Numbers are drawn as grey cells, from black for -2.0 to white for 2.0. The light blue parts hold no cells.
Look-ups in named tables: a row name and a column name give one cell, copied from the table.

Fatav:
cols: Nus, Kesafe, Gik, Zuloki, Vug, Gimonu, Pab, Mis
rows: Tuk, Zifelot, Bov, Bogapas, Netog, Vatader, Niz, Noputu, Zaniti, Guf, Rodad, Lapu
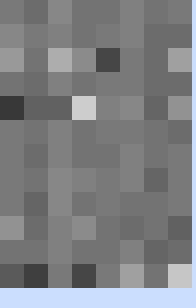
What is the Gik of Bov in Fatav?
0.7
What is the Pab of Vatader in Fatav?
-0.2
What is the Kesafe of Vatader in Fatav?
-0.2
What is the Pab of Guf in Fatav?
-0.2
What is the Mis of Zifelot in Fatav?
-0.3
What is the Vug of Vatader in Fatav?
-0.1
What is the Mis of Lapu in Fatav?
1.1
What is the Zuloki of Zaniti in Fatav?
-0.2
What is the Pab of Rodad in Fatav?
-0.4
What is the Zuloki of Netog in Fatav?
1.2
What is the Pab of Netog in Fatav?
-0.4
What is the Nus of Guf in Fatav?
0.3
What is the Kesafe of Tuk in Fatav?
-0.3
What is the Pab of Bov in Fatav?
-0.3
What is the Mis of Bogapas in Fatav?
-0.3
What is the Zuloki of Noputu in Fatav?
0.0
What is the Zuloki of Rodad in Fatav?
-0.2
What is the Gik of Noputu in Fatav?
0.1

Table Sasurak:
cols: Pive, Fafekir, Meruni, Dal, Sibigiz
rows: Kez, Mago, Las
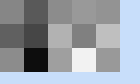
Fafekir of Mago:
-0.9
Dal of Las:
1.8
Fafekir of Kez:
-0.6
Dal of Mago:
0.0
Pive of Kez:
0.1
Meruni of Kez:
0.2
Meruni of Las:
0.5
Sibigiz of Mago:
1.0
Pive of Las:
0.2
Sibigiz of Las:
0.4
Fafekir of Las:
-1.8
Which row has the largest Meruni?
Mago

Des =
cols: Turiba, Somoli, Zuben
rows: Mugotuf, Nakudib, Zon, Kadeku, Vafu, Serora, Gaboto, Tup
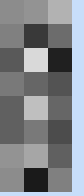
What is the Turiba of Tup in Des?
0.2
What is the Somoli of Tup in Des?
-1.6
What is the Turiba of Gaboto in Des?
0.3
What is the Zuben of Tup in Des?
0.0
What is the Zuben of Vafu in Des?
-0.4
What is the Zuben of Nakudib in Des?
-0.3
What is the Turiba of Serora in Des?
-0.5
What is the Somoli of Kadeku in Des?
-0.4
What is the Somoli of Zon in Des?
1.4
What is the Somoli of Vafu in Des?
1.0
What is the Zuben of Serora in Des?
-0.8
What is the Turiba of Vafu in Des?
-0.5
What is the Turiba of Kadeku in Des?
-0.1
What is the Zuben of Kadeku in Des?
-0.7
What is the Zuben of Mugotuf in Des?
0.8
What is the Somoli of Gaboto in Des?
0.6

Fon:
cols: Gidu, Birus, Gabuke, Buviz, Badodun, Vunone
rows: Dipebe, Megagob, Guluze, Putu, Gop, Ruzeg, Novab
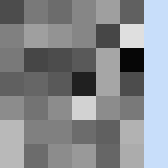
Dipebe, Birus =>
-0.1
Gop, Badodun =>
0.2
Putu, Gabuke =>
-0.6
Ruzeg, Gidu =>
0.9
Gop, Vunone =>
-0.1
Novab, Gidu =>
0.9
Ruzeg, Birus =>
0.0
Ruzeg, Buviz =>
-0.3
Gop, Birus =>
-0.2
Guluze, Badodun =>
0.6
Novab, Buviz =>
0.4
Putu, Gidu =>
-0.5
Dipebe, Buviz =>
0.1
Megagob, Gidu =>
0.0
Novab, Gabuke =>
0.2
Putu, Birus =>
-0.4

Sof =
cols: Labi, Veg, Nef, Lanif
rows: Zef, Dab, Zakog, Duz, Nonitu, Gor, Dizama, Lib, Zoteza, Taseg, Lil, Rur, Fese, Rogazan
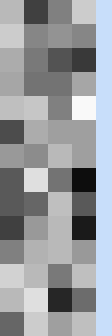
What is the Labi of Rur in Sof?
1.3
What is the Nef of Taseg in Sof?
0.9
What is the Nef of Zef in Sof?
0.0
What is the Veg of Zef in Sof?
-1.0
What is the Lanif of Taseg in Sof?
-1.6
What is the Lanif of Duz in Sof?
0.6
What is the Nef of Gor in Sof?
0.5
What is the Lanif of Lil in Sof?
0.4
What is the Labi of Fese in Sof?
0.9
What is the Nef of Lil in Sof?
0.9
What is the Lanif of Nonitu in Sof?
1.9

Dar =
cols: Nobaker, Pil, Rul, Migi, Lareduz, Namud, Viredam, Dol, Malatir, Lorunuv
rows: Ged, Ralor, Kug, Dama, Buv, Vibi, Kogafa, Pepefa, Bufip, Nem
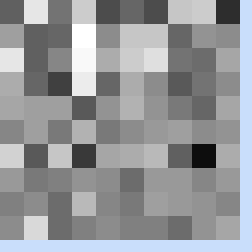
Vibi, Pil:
0.5
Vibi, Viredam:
0.4
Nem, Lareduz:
0.2
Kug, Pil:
-0.5
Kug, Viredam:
1.5
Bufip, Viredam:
0.5
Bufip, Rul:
-0.3
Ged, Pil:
1.6
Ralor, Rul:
-0.4
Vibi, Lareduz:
-0.1
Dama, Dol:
-0.6
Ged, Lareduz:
-0.8
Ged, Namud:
-0.4
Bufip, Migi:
0.9
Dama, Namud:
0.7
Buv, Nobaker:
0.6
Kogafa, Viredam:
0.9
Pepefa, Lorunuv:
0.4
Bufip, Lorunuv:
0.1
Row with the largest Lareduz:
Kug

